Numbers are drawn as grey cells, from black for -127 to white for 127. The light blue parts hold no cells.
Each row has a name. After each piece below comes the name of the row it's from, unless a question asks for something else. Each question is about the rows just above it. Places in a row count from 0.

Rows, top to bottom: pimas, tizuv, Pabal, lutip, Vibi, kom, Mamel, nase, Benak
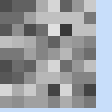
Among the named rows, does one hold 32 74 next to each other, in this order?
no
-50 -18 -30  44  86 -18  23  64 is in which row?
kom
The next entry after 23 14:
32
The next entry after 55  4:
-18
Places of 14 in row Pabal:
1
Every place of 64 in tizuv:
3 4 5 6

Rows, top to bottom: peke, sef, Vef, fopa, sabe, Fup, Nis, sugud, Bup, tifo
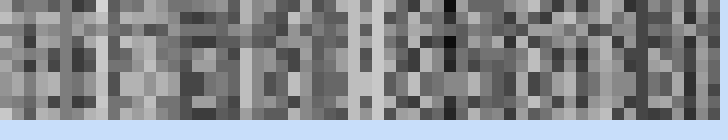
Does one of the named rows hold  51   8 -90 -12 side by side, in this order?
yes
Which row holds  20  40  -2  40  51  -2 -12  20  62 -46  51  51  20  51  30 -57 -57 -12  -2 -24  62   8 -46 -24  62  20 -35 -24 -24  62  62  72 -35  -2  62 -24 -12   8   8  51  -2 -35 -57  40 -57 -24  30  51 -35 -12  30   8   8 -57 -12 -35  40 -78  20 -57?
sugud
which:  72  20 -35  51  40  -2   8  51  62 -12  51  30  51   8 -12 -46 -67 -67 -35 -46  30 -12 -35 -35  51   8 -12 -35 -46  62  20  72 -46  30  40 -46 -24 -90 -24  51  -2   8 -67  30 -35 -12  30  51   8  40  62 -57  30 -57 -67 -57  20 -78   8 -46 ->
tifo

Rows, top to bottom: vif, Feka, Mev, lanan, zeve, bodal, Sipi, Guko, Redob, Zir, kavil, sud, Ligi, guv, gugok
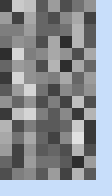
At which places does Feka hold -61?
1 7
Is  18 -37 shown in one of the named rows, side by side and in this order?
yes

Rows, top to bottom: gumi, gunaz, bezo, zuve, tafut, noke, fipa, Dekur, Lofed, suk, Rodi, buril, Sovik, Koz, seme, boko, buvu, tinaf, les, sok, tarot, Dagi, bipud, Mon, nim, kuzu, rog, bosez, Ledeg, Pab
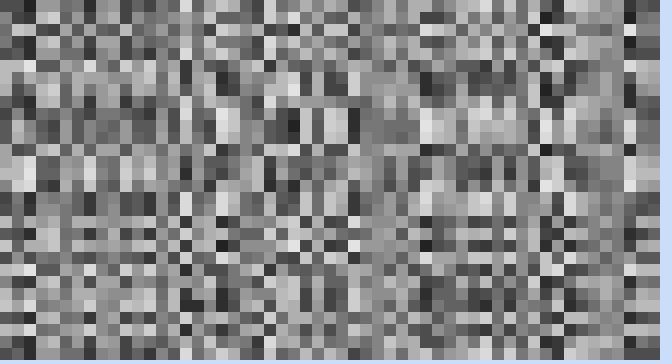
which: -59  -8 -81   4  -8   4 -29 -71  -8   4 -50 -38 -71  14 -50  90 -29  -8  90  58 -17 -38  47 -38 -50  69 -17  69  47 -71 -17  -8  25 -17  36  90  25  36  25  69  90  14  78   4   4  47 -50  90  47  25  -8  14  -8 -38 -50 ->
buvu
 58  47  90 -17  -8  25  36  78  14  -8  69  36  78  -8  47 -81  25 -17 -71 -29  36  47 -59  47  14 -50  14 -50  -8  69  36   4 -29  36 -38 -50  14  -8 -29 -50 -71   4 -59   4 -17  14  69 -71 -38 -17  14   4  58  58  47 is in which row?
bosez
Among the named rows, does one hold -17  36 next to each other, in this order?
yes
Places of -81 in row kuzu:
15 16 18 40 47

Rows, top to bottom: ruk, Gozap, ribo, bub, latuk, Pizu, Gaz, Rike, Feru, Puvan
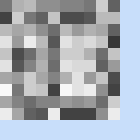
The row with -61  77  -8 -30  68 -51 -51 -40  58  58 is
Gozap
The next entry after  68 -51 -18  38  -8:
77
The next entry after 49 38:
-30
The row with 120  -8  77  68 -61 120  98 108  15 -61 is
Rike
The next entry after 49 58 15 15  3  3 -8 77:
-30
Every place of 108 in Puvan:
0 4 9
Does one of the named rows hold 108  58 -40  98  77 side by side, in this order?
yes

